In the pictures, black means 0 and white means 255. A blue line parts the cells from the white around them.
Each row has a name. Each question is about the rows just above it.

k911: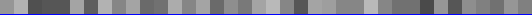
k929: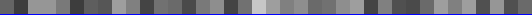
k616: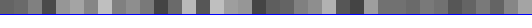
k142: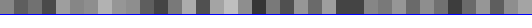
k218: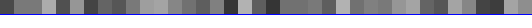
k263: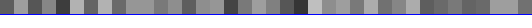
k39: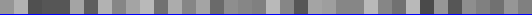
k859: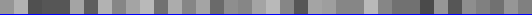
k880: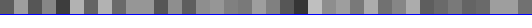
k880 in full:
[ 94 158  86 134  61 178 100 178 106 150 150  86 142  94 142 150 128 121
 158 128  86  53 191 142 158 121 172 113 134 172  94 106 121 100 106 158
 158 113]
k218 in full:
[ 74 121 121 172  80 150  68 100  86 121 158 164 134 113  94 128  53 178
  94  53 113 113 121  94 178 113 128 121 150 164 100  86 164 134  68  61
 164 142]
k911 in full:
[150 178  80  86  86 164  94 178 134 164 106 113 172 134 164 106 142 121
 164 185 134  86 164 158 134 134 185 134 113 113  74 150  86 142 128 113
 150 128]

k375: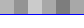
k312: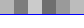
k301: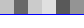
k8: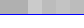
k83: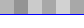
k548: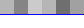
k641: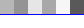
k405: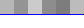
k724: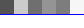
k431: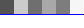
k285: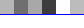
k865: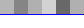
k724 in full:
[ 83 203 111 148 125 246]
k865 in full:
[182 133 176 210 104 176]
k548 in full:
[182 133 203 182 111 161]
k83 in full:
[182 148 203 168 210 168]

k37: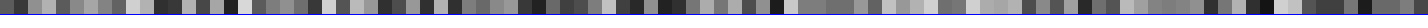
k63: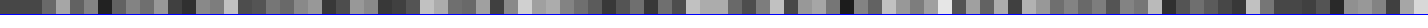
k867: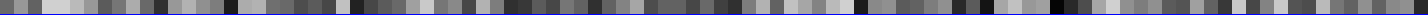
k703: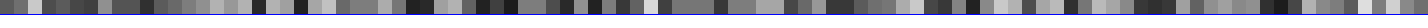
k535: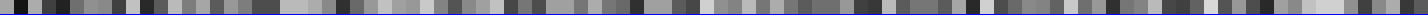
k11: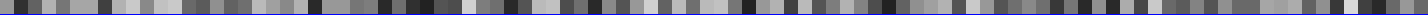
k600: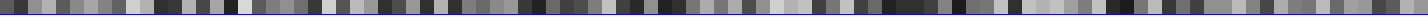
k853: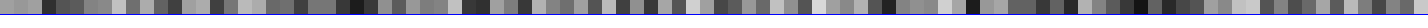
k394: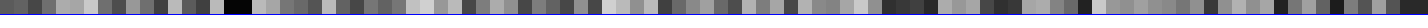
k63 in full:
[ 71  71  71 105 166  98 131  34  98 131 111 152  64  48 137 125 193  77
  84 118 105 137 152  56  77 152 137  56  64  84 193 172 111 105 160  64
 137 208 160 172 131 111  91  56  84 111  56 111  77 193 172 172 105  77
 125 193  71 152 166 118  28 131  98 193 152 125 160 230  84 160  98 172
  64 178 152 111 131 105 125  84 131 118 186  48  84 111  91  71  56 193
 118  71  71  64  84  41 144 152 131  64 166 216]
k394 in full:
[ 91  98  71 111 172 166 201 111  77 152 111  64 186  91  64 186   5   5
 186 166 118 105  84 186  98  71 118  98 118 193 208 152 186  71 125 172
 144  71 125  98  71 144  71 208 186 144 186  64 105 137 160 105  77 178
 125 166  71 178 137 131 166 201 144  48  56  64  41 172 152 166  71  48
  56 166 172 131 105  34 201 152 144 160 144 137 118 144  56 144 178 144
 166  34 118 160  98  28 125  84 160  84  41  41]
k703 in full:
[ 91 111 201  77  91  71  64 144  84  84  48  91 105 125 144 178 152 178
  41 178 160  34 166 193 105 125 125 172 118  34  41 160 178  98  34  64
  28 125 125  77  41 144  34 125  56  98 216  64 118 118 118  56 125 125
 166 166  71 105 152  56  56  91 111 118 172 201  71  56 131  34 137 201
 178  77 166 186  48 118 186 166 137  56  48  56 160  98 144 160 137 144
  48  28  71 178 137 125  91 222 125 208 137 111]
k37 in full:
[ 91  56 144 178  91 137 166 131  98 208 178  48  56 178  71 166  34 216
  91 125 144 111  56 208  84 186 152  48  77 152  48 178  48 125 105 137
 152  56  34 105  64  77 125 193  64  41 144  34  48 118 172 118 172  77
 144  28 201 125 125 111 111 152  98 193 152 178 208 111 118 208 172 166
 178  77 137  84 160  41 111  84 186 160 131 125 131 144  48 118 178  48
  20 208 193  84  64  64 118  28 105 105 125  71]
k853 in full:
[160 152 160  48  84  91 131 137 193 111 172  98  64 160 172  64 118 186
 172 105 111  64 118 118  56  28  56 144  91 152 125 131 193  56  48 160
 125  56 178 131 111 160  84 186  64 144  56 166  84 208 160  71  91 152
 105 193 144  84 216 160 137 178  84  34 131 144 137 208 166  28 152 166
  98  98  56  98  41 178 131  91  56  20  98  41  71  84 160 137 193 201
  84 131  77 105 166  91 186 125  71 131 105 201]

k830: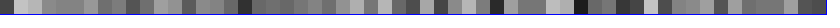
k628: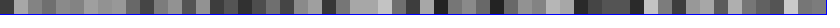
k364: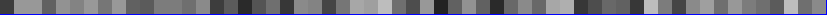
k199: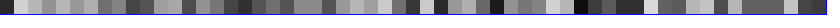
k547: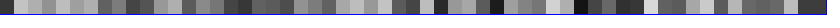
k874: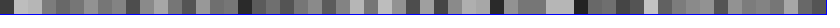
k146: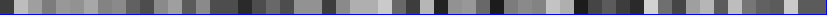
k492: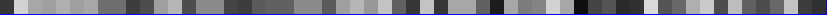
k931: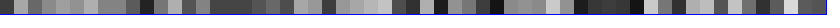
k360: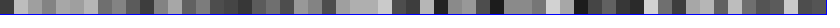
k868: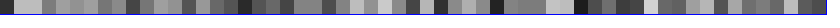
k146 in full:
[ 61 189 159 124 152 146 167 131 138  97  77 138 159  91 138  77  77  42
  77 104  77 146 146  61 138 175 175 202 104  61 182  35 146 152 104  28
 124 138 131 195 175  28  69  91  61  42 210 111  69 159 182  91 189 118
  97  91 202  91  91]
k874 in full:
[ 61 189 182 124 104 118 146 118 131  77 138 167 118  84 152 111 118  42
  91 111  84 118 138  91 131 182 118 189 146  77 159  69 138 175 167  42
 146 118 118 182 182  35 104 111  69  84 195  97 124 138 146  84 146 124
 131 118 167 104  84]
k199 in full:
[ 42 210 182 146 182 152 175 111 131  69  84 159 167  77 146 118  69  49
  84 111  84 138 138  84 152 182 159 202 111  55 202  42 152 175 104  28
 146 118 131 210 182  14  61  91  49  49 217  97  91 182 195  77 182  97
  97  97 195  69  61]
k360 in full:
[ 61 189 159 131 167 159 182 111 131  91  61 131 167  97 124  77  69  55
  91 111  77 152 131  77 159 175 175 202  77  61 182  35 138 152  77  28
 138 138 118 210 167  28  69  97  55  42 210 111  61 167 182  97 189 111
  84  91 202  77  84]

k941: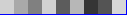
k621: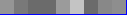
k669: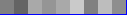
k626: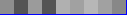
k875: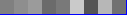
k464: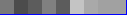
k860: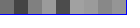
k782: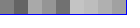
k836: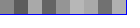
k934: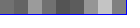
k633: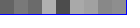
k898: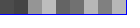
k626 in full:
[142  84 155  84 176 161 183 161 136]
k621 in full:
[149 121 107 107 155 196 107 136 142]
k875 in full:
[128 142 155 107 121 202  84 183 113]
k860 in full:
[113  68 128 155  76 161 155 136 149]
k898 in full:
[ 76  68 149 189 100 113 183 128 183]
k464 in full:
[121  76  92 128  92 196 169 161 161]

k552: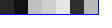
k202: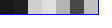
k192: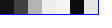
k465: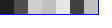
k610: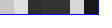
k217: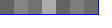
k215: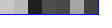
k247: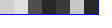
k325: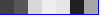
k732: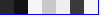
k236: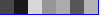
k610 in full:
[200 223  46  52  52 215  24]
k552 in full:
[ 40  18 192 207 230  46 185]

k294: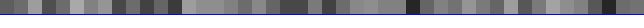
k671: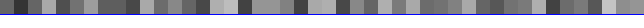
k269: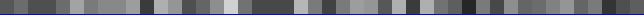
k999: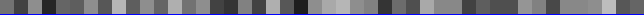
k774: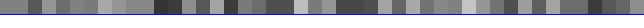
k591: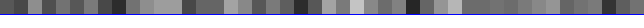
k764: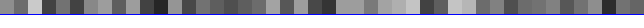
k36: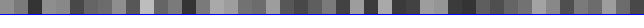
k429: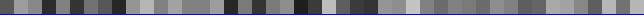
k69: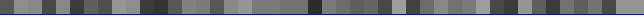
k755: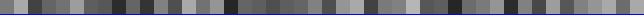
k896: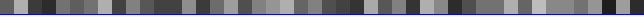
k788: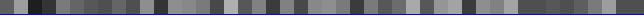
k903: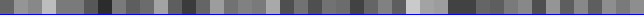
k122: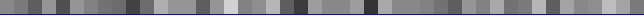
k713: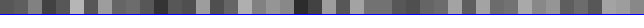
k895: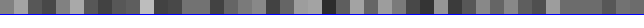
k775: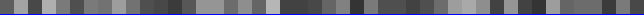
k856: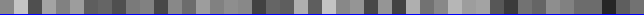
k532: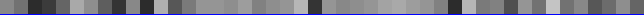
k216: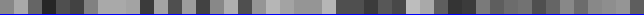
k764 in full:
[142 108 202  66 114  66 136 157  94 157  66  38 149  72 114  94  79  94
 108 163  87 157  72  52 157 157 122 163 175 196  66  94 196 182 108 129
  79 108 114 129  87 114 142  44 114 101]
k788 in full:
[ 94 157  30  52 122 101  87  79 101  79 142  52 142 136 122  72 175  87
 129  59 129  72 136 142 122  59 122  87 108 169  87 149 163  59 142 129
 163  79  79  87  79  94 122 157  79  79]

